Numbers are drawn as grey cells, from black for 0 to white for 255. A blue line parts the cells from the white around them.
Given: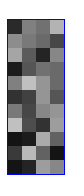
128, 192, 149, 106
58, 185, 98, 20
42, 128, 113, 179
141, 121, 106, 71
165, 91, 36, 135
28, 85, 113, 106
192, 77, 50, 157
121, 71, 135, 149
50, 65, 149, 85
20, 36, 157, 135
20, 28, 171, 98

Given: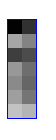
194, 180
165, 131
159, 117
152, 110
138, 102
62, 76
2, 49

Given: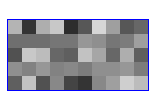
81, 200, 188, 103, 95, 194, 166, 103, 174, 95
95, 194, 81, 136, 68, 52, 136, 159, 207, 188
143, 130, 151, 130, 136, 124, 143, 143, 151, 124
111, 111, 111, 118, 118, 151, 143, 118, 124, 159
180, 52, 174, 200, 45, 87, 214, 159, 87, 103

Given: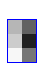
247, 118
182, 97
204, 32

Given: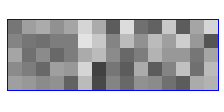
118, 159, 171, 145, 165, 213, 171, 92, 220, 112, 98, 200, 92, 165, 213
159, 152, 139, 145, 98, 187, 72, 132, 104, 145, 139, 112, 92, 171, 179
139, 125, 104, 159, 152, 213, 65, 118, 92, 171, 92, 132, 193, 112, 187
132, 118, 112, 125, 125, 227, 200, 132, 187, 145, 187, 159, 206, 152, 84
165, 112, 139, 104, 125, 171, 187, 139, 104, 125, 179, 152, 152, 118, 165

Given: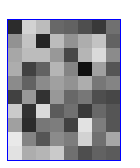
44, 210, 188, 104, 98, 78, 57, 112
146, 195, 37, 188, 146, 173, 195, 98
167, 188, 188, 152, 71, 181, 218, 139
226, 173, 181, 202, 112, 78, 98, 91
65, 152, 50, 152, 104, 119, 78, 71
233, 132, 85, 139, 125, 210, 112, 167
139, 98, 139, 160, 146, 173, 119, 132
173, 65, 98, 181, 132, 16, 160, 85
202, 50, 218, 91, 112, 57, 104, 85
160, 44, 119, 125, 65, 226, 125, 85

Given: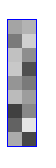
98, 229
122, 208
164, 179
187, 157
193, 142
64, 136
149, 122
200, 78
171, 71

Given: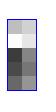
252, 230
190, 209
104, 149
60, 133
74, 118

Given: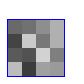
68, 202, 119, 176
105, 113, 142, 176
90, 82, 210, 127
188, 60, 160, 154
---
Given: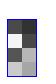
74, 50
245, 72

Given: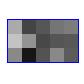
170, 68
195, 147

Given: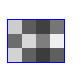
205, 92
108, 215

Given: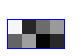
246, 39
100, 159

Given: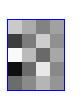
202, 171
61, 124

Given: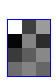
254, 63
6, 131

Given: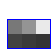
120, 148
66, 58

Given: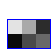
227, 169
10, 74

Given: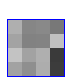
175, 134
163, 130
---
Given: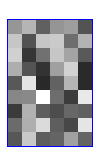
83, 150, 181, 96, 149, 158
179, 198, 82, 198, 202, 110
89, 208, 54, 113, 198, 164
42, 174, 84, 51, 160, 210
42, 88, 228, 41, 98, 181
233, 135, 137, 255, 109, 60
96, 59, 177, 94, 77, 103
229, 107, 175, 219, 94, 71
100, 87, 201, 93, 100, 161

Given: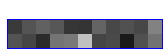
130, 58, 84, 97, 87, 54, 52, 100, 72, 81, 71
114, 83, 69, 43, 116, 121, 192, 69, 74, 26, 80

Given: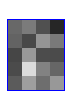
38, 104, 123, 80
121, 99, 72, 149
75, 70, 153, 76
102, 75, 219, 130
152, 91, 158, 110

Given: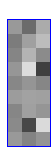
171, 153, 107
188, 124, 160
139, 133, 180
63, 150, 220
134, 135, 149
160, 156, 162
149, 134, 160
218, 138, 71
148, 153, 131

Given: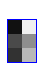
240, 17
142, 74
184, 50

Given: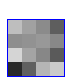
94, 190, 161, 139
136, 142, 146, 152
90, 213, 164, 135
202, 41, 96, 181

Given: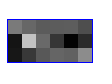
78, 122, 103, 91, 92, 93
43, 20, 194, 105, 54, 3
140, 23, 56, 88, 101, 97

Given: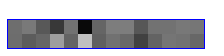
118, 110, 121, 88, 56, 114, 9, 101, 125, 125, 87, 114, 114, 120
103, 109, 92, 102, 158, 100, 192, 96, 113, 104, 65, 99, 117, 114
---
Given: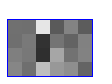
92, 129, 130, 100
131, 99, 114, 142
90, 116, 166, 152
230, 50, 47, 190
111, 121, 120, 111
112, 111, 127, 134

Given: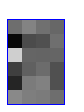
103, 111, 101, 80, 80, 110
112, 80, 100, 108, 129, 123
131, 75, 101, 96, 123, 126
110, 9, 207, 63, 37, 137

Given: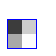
205, 252
60, 168

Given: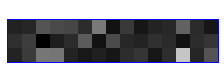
22, 53, 84
43, 44, 38
98, 18, 197
40, 42, 46
35, 48, 23
22, 35, 53
57, 39, 45
18, 75, 22
121, 18, 32
44, 91, 24
70, 44, 35
74, 30, 117
84, 1, 118
38, 61, 59
34, 47, 35

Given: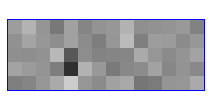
130, 151, 163, 137, 170
153, 139, 148, 147, 150
148, 155, 139, 135, 149
146, 157, 150, 162, 123
143, 127, 170, 140, 118
178, 187, 134, 136, 168
151, 150, 133, 122, 161
147, 126, 131, 152, 139
133, 140, 141, 178, 150
161, 161, 88, 47, 204
120, 142, 184, 126, 170
149, 151, 146, 148, 150
179, 164, 142, 155, 133
157, 145, 143, 163, 127

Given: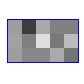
128, 187, 116
129, 121, 170
168, 223, 135
60, 127, 135
157, 162, 158
